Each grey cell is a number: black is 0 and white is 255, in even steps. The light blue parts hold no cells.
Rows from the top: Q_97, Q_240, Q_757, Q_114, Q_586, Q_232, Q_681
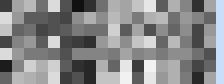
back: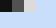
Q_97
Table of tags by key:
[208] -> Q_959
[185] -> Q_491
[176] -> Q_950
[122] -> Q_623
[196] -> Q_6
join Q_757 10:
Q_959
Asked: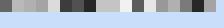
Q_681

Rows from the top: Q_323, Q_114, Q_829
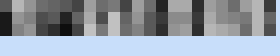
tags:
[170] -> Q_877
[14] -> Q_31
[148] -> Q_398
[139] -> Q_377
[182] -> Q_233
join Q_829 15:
Q_398
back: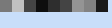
Q_829
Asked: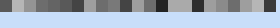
Q_323

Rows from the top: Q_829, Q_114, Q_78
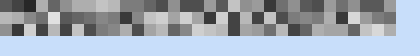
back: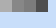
Q_78
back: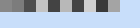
Q_114
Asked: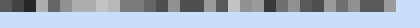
Q_829

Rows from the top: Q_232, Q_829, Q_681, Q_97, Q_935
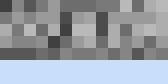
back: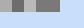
Q_232
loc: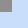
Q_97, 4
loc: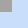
Q_829, 8
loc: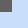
Q_935, 5

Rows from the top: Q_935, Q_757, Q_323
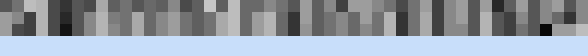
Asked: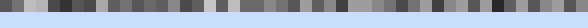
Q_935
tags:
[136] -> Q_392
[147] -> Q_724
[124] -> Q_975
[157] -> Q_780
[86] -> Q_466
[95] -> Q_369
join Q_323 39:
Q_392
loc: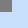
Q_757, 10
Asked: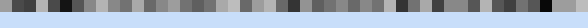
Q_323
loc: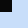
Q_323, 46
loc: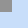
Q_323, 26

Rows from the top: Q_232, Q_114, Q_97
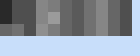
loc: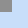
Q_97, 4
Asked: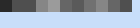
Q_114

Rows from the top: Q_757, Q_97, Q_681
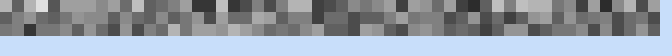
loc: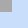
Q_97, 22
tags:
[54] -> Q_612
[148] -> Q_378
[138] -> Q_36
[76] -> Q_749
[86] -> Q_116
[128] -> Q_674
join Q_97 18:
Q_749
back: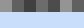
Q_97
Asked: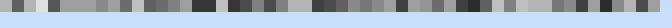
Q_757
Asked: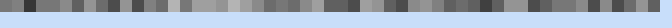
Q_681
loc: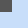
Q_757, 5

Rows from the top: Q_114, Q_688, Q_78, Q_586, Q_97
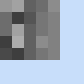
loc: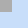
Q_586, 2
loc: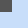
Q_688, 3

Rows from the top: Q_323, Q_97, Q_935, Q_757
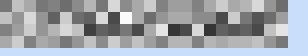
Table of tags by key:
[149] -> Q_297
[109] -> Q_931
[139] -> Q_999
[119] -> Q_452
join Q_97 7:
Q_931
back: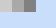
Q_323
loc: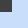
Q_935, 8
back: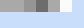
Q_97
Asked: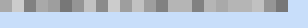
Q_757
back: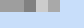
Q_323

